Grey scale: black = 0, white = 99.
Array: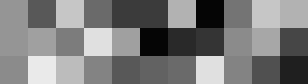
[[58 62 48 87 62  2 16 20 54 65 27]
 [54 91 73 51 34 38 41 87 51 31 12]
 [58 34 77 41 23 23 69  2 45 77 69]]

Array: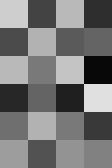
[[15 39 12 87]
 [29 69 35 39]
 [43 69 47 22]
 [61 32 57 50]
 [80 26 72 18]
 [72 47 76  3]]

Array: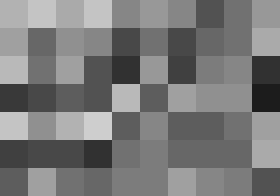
[[25 28 28 19 44 48 40 40 40 66]
 [22 28 36 32 72 36 62 56 56 11]
 [36 62 44 40 48 48 62 52 48 32]
 [62 40 56 52 28 44 28 40 44 66]
 [72 44 62 32 19 59 25 48 52 19]
 [69 76 66 76 52 59 52 32 44 59]
 [76 56 69 80 36 52 36 36 44 62]]

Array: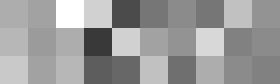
[[71 60 67 22 81 63 57 84 50 54]
 [78 63 71 36 40 75 43 67 54 50]
 [67 63 99 81 29 46 54 46 75 57]]

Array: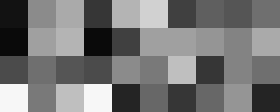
[[29 43 33 29 54 47 74 21 51 43]
 [ 7 54 66 21 70 81 25 37 33 43]
 [ 4 62 70  4 25 62 62 58 51 66]
 [96 47 74 96 14 40 21 40 58 14]]

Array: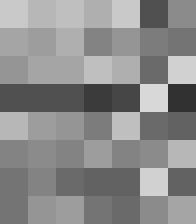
[[31 31 31 23 27 84 19]
 [45 51 41 38 38 81 38]
 [51 54 51 61 51 54 71]
 [71 61 58 48 74 41 38]
 [45 58 61 45 41 54 64]
 [58 64 64 74 68 41 81]
 [64 61 68 51 58 48 45]
 [78 71 74 68 78 31 54]]

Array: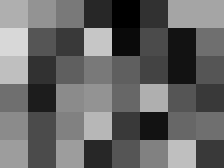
[[84 33 22 77  4 29  7 43]
 [74 19 37 47 37 26  7 33]
 [68 57 47 15  0 19 64 64]
 [54 29 50 71 22  7 40 43]
 [43 11 54 57 40 68 33 22]
 [61 29 61 15 33 50 74 22]]
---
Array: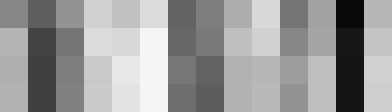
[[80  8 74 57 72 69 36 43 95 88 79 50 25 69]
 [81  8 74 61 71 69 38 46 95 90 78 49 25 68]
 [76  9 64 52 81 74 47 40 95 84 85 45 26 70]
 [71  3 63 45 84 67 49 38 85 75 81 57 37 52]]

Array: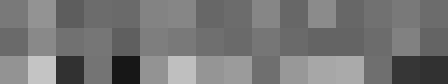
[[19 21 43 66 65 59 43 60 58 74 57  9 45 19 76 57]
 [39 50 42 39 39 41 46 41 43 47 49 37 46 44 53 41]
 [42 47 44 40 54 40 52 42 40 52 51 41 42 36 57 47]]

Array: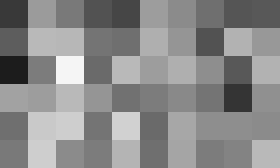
[[72 51 48 64 43 70 48 54 80 47]
 [54 55 55 65 41 81 45 80 78 43]
 [56 20 45 53 48 44 58 72 61 63]
 [69 34 55 68 61 72 41 95 48 11]
 [59 69 32 58 68 43 45 71 72 36]
 [34 33 43 54 61 27 32 47 60 22]]

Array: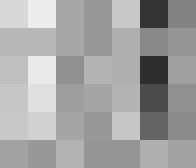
[[63 68 58 58 69 59 63]
 [54 39 77 59 64 81 78]
 [56 29 70 64 61 87 77]
 [62 18 68 70 56 91 74]
 [58 53 68 59 65 71 71]
 [51 20 78 59 65 92 84]]

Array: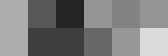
[[85 59 40 24 24 67]
 [58 51 58 14 34 67]]

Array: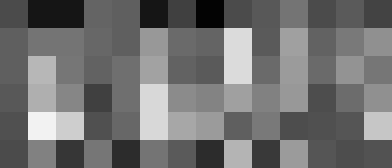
[[32 30 33 60 22 70 17 35 45 17 46 21 50 29]
 [77 33 31 30 47 37 60 65 84 40 31 80 94 31]
 [56 42 30 59 50 62 51 54 84 43 25 52 68 34]
 [46 57 41 60 41 85 35 38 63 43 38 46 71 37]
 [56 47 38 62 35 85 39 41 59 37 40 45 45 37]
 [26 35 29 45 34 29  1 25  8 37 39  8  8 29]]

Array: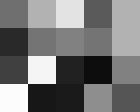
[[33 55 10  9 98]
 [50  5 13 95 25]
 [69 45 50 45 16]
 [69 35 88 69 43]]
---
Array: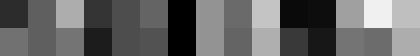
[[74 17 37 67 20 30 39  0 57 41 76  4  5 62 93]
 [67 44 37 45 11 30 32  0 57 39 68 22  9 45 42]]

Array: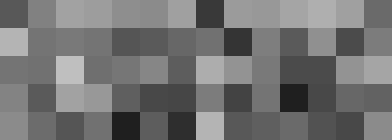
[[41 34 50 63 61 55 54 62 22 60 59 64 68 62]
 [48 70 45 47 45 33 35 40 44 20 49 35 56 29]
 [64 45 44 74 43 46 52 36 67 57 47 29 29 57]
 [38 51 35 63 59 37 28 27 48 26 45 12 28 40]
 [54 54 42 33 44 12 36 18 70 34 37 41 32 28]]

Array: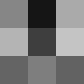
[[66 52  8]
 [76 70 24]
 [38 39 49]]

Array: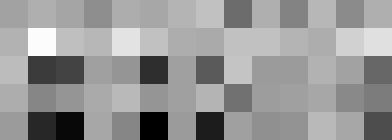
[[68 63 68 64 55 67 65 70 75 42 68 51 71 54]
 [87 69 98 74 71 88 75 67 66 75 75 70 67 81]
 [40 73 23 26 62 58 18 62 35 76 60 60 69 63]
 [48 67 52 58 66 72 58 62 70 44 61 62 65 53]
 [30 60 15  3 65 52  0 60 11 62 56 57 72 65]]

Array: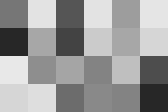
[[89 46 88 33 88 61]
 [83 15 65 26 79 65]
 [30 90 55 64 51 74]
 [15 83 86 42 53 51]]

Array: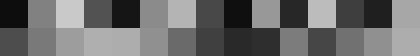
[[65  5 50 78 32  8 54 70 28  6 59 15 73 24 12]
 [67 30 47 61 68 67 56 41 25 16 18 48 27 44 56]]
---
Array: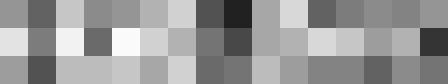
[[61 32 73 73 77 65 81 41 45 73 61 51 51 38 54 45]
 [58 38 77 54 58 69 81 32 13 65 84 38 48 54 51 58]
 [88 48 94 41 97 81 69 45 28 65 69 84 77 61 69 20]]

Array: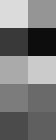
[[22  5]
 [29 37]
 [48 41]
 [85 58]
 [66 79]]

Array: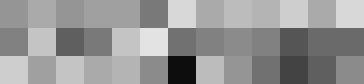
[[80 62 76 66 70 54  5 73 58 44 26 37 54]
 [58 66 58 62 62 47 84 66 73 70 80 66 84]
 [50 76 37 47 76 88 44 50 54 50 33 41 41]]

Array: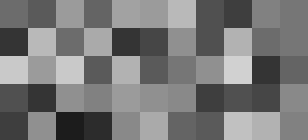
[[31 20 56 50 60 56 53 24 31 27 53]
 [42 35 60 39 63 60 72 31 24 50 46]
 [24 56 11 17 53 66 39 35 75 69 50]
 [78 60 78 35 69 35 46 56 81 20 39]
 [20 72 42 66 20 27 56 31 69 42 46]]

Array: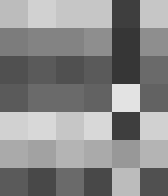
[[35 28 41 28 73 31]
 [31 35 31 35 21 41]
 [35 41 41 38 88 38]
 [48 51 51 55 21 55]
 [66 63 70 66 59 70]
 [73 81 77 77 24 77]
 [81 84 77 84 24 81]]

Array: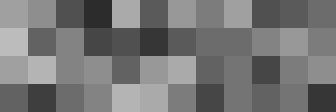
[[38 24 42 51 70 66 48 27 45 38 45 21]
 [73 38 51 27 31 21 35 42 42 51 59 48]
 [62 55 31 17 66 35 59 48 62 31 35 42]
 [62 70 51 55 38 59 66 38 45 27 48 55]]
